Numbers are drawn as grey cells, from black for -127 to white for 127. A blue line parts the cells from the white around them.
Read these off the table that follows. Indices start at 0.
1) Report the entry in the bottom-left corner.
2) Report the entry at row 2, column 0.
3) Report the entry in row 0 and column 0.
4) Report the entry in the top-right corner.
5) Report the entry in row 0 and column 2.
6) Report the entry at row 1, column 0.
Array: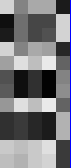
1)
62
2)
-100
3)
83
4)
-100
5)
41
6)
-112

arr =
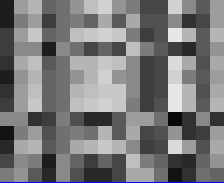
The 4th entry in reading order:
-27
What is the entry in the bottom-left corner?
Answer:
-3
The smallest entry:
-118
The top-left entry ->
-98
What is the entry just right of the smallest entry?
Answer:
-78
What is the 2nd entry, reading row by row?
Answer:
29
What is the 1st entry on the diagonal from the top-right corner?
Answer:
29
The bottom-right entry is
-27
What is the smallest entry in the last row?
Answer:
-108
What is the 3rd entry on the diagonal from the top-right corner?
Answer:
53
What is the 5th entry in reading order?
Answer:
-15
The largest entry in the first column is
9
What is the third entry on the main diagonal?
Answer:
72
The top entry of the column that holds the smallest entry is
81
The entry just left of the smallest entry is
-15
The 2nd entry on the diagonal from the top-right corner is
-57

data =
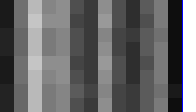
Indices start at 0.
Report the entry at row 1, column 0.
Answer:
-101
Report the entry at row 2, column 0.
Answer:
-92
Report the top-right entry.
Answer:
-113
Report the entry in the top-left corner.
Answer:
-101
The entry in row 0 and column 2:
57
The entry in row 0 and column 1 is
-15
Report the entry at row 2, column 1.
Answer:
-24

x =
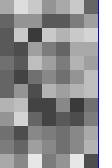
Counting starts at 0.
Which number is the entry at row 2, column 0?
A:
-38
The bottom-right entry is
-50
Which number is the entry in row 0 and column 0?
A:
41
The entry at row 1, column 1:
20
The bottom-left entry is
41
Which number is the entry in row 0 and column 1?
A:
93
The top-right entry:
-26
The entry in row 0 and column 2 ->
73
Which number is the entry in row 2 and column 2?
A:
-69
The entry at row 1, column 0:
-26

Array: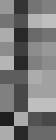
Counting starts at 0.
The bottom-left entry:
44
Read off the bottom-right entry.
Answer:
-22
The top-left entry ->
24
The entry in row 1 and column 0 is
-11
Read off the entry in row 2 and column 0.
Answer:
44
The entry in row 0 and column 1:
-75
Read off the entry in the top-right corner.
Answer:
0
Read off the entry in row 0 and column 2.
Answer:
-11

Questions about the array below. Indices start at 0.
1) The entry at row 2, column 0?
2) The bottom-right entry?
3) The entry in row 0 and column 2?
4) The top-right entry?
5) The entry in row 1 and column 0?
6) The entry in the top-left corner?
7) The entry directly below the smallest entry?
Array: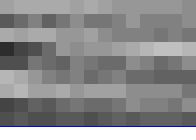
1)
42
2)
-38
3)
42
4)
13
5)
-38
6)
33
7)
-48

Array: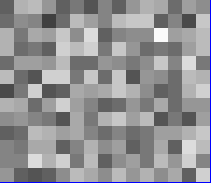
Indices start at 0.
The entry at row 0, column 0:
-31
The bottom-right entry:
80
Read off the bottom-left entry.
22
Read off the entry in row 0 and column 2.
59
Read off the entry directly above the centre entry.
-19
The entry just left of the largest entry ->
13
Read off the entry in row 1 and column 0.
-19
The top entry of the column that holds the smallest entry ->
22
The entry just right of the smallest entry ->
-19
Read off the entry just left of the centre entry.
31
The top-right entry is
13
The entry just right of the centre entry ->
71
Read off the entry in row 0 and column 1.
50
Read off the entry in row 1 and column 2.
4
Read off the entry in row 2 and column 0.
50
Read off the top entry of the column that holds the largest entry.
41
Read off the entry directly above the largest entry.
-31
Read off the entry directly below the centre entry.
-31
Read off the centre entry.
41
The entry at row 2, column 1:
-7
